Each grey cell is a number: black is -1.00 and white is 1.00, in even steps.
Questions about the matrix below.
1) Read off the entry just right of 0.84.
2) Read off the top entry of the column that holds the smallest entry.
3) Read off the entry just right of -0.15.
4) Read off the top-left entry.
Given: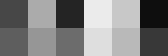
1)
0.57
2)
-0.89
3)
0.74
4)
-0.44
